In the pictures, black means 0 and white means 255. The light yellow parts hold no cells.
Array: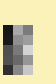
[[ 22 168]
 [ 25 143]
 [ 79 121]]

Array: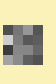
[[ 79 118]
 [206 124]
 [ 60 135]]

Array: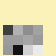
[[ 63 177]
 [156 157]
 [152  19]]

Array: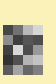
[[ 71 113]
 [141  63]
 [ 65 216]]

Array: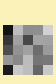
[[ 20 189]
 [ 54 161]
 [ 78 146]]

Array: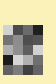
[[210  75]
 [115 141]
 [175 143]]

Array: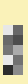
[[231 104]
 [105  77]
 [117 171]]

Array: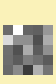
[[107 255]
 [218 144]
 [111  81]]

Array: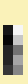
[[ 23 246]
 [  7 199]
 [ 36 114]]
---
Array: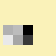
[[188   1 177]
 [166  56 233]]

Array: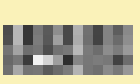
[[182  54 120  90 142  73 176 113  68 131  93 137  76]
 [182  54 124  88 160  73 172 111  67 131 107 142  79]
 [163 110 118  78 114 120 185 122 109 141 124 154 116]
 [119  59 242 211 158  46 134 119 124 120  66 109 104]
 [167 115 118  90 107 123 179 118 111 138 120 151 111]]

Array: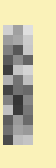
[[160 223 208]
 [168 203 157]
 [ 87 199 129]
 [139 100  91]
 [197 212  62]
 [115 191 177]
 [113 105  67]
 [ 53 134 128]
 [ 58 119 192]
 [153 106  93]
 [162 153 112]
 [188 196  75]]

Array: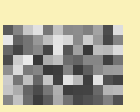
[[132 199 225 118 194 138 141 127 163  77 221  89]
 [ 98 116 151 190 227 215 139 205 153  71 132 230]
 [ 68 116 136  68 229  86 161  56 189 184 219 103]
 [204 234  56 173 191 109 100 134 134  64 115  75]
 [219 122 133  57  61 131  59  94 138 155 157 142]
 [118 192 102 197  64 226 183  63 227  81  66 203]
 [172 101  75 119 174  62  66  67 105 180 185 197]
 [193 108  60  93 169 113  71  81  94 128  80 134]]

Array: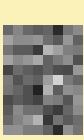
[[133 104  92 100  42 117 138 104]
 [140 141 148 110  89 151  97 161]
 [ 91  91  58 182 160 127 121 116]
 [138 150 169  98 122 142  81 162]
 [108  94  81  99  78  73 152  68]
 [ 83 106  96 158 211 122 101 122]
 [101  80  34 178  93 143 135 117]
 [ 92  80  67 130 123  85 150  76]
 [138 112 110  78  59 102 140  90]
 [131 149 179  55 115  90 109 104]
 [145 124 123  98  42 144 115 144]]

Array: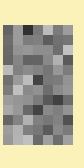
[[155  48 120 187 123 156 100]
 [155 124 128  93 113 117 109]
 [147 151 142 142 110 193 105]
 [133  99 100 137 177  90 102]
 [129 139 131 117 150 124 186]
 [154 189  67 120 123 147 112]
 [192 138 145 109 138 151 123]
 [150 145 124  89  65 109 156]
 [152 104  67 137 127 148 168]
 [131 178 128 119 130  81 101]
 [178 127 119  91 137 122 157]
 [180 192 106 159 109 160 152]]

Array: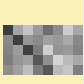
[[164 195 154 110 141 205 167  60]
 [ 62 149 138 160 154 170 137 137]
 [157  64 125 207 148 154 130 132]
 [150 159  87 144 213 186 168 126]
 [160 190 123  87 186 196 127 141]]

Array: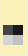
[[ 25  68]
 [193 213]]

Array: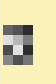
[[ 83  45  99]
 [182 126 222]
 [225  47  75]
 [ 80 117 134]]
